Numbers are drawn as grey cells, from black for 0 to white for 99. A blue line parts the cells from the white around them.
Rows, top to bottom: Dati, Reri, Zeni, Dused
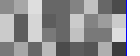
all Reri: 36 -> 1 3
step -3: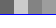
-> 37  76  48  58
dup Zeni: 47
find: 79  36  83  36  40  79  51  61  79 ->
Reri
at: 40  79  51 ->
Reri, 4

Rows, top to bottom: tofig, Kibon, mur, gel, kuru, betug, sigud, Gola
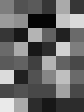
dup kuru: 38
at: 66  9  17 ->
gel, 1
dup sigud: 28
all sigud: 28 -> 0 2 3 5
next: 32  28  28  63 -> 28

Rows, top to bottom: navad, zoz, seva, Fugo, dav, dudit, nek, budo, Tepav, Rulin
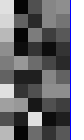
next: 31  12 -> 87
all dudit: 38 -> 0 4
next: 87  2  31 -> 52
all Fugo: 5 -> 1 3
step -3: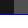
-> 6  28

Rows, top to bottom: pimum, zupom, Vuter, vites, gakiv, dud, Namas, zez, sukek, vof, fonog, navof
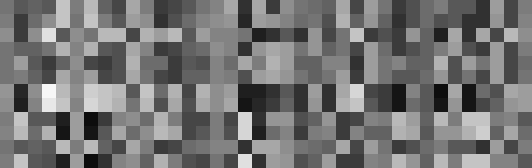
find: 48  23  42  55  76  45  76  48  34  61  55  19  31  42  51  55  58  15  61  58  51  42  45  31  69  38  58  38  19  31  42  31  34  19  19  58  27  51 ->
zupom
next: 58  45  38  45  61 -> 23
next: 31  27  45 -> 27
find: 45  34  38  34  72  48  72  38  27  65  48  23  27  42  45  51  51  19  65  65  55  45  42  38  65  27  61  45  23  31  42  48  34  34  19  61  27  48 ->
fonog
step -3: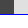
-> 24  84

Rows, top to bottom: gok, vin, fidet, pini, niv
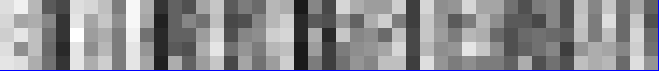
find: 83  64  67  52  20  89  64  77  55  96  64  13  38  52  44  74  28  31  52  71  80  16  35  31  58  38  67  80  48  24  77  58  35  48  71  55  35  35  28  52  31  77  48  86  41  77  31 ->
vin
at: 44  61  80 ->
niv, 18

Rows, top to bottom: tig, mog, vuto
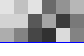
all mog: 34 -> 2
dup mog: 82
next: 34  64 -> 23
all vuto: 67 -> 0
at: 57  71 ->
tig, 4

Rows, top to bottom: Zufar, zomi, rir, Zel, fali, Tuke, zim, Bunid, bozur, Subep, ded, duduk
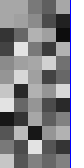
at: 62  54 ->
zomi, 1
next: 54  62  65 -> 81
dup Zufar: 65
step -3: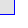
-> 85
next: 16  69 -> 58
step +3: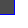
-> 32
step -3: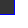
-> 17

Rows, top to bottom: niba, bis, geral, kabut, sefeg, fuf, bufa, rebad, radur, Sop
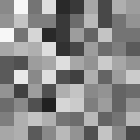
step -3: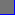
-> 42
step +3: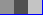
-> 60  34  79
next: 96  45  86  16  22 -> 65

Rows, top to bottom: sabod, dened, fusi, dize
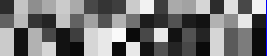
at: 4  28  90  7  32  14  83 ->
fusi, 9
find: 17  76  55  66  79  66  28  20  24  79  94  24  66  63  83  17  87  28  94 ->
sabod

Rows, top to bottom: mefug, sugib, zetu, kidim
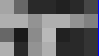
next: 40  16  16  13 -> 16
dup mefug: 16
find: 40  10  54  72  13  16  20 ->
zetu
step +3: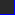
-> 19
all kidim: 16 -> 1 4 5
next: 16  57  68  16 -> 16
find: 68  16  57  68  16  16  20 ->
kidim

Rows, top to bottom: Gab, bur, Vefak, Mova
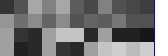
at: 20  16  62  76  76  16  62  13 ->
Vefak, 1
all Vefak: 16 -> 2 6
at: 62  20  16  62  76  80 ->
Mova, 3
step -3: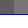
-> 33  43
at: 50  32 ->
Gab, 7
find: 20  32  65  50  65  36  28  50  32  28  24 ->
Gab

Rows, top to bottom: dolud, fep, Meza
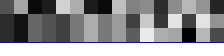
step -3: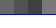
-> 37  29  22  44
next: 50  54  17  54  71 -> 57
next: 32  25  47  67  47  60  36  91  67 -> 64
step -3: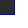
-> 14

